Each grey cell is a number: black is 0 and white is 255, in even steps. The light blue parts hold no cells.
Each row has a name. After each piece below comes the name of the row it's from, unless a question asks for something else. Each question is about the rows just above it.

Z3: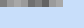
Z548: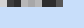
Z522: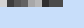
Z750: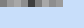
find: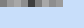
Z750
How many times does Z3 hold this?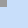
3
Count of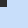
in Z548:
3

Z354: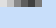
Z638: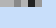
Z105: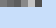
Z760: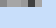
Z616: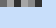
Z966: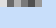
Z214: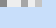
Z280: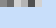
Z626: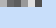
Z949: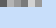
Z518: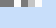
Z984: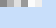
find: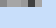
Z760
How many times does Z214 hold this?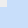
3
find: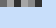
Z616
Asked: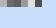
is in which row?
Z626
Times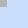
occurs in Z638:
3

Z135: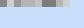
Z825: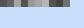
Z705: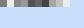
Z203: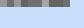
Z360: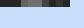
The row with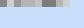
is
Z135
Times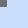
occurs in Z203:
4
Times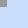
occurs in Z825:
1
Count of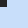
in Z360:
5
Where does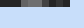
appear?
Z360
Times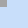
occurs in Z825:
2

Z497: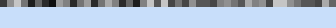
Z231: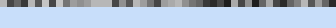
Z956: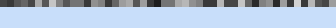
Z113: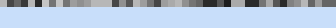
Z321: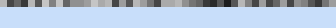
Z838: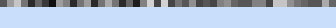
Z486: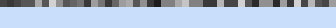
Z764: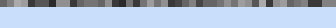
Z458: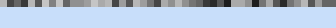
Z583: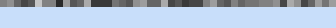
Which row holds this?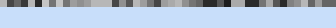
Z113
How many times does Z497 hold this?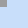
2
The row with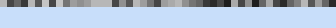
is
Z231
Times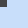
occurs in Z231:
7
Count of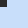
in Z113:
6
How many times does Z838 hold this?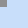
3

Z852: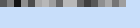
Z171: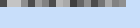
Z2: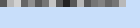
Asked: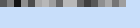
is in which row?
Z852
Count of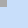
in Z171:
2
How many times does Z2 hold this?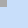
0
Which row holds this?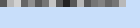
Z2
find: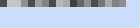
Z171
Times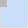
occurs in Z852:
3

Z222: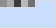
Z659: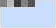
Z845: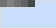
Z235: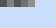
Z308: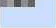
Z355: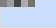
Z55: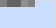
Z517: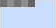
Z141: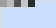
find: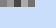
Z355
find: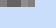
Z55
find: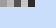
Z141
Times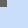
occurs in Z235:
0
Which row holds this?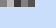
Z659
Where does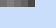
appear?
Z845

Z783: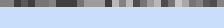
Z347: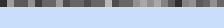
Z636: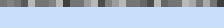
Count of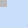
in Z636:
6
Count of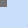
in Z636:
12
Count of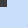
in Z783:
6
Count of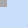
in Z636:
2
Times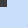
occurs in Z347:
1
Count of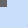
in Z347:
10

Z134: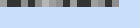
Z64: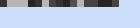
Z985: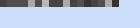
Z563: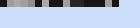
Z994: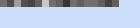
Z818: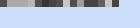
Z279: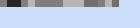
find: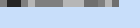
Z279
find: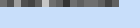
Z994
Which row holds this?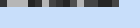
Z64
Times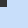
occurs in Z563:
0
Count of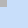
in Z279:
5
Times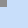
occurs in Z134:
5

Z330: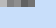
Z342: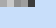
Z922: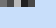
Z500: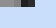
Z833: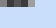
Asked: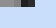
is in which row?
Z500
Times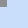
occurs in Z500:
2
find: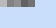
Z330

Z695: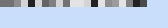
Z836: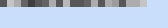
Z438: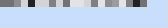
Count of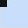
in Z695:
0
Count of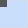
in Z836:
7

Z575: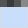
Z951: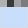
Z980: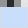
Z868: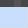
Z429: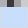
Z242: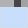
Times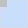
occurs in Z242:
0
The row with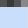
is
Z575
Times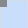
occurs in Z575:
1
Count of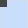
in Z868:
3

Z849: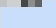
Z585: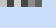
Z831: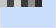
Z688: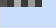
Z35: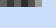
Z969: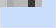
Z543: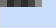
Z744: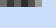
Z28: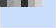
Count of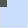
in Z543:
0
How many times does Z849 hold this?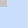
1
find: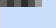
Z35
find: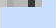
Z969
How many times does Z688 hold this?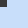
3

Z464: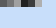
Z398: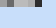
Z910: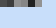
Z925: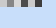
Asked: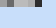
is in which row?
Z398
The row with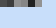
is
Z910

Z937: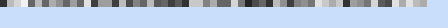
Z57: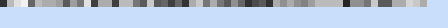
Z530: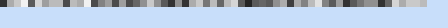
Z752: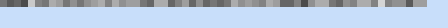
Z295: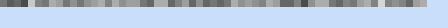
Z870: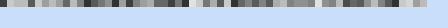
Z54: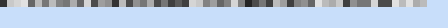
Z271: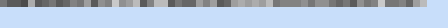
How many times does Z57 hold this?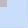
8
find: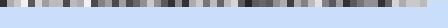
Z530
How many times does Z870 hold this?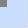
8
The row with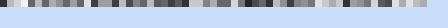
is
Z937
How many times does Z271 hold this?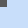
9
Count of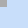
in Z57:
11

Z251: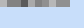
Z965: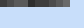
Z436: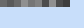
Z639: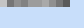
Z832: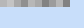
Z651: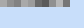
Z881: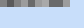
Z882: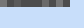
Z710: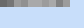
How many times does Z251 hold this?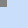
3
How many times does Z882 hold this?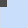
6
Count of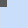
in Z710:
0
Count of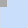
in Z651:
2

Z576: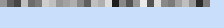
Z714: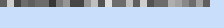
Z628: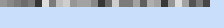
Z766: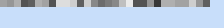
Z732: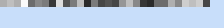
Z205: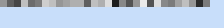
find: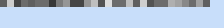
Z714
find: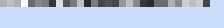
Z732

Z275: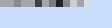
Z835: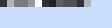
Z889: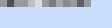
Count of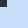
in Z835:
3
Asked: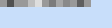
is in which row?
Z889
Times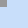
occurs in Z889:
6
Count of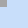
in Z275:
6
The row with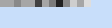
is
Z275

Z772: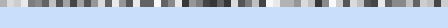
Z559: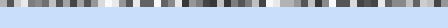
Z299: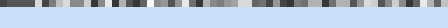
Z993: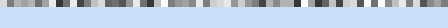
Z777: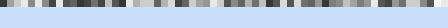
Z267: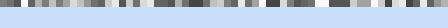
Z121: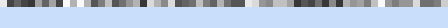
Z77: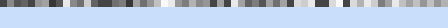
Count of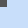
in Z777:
7
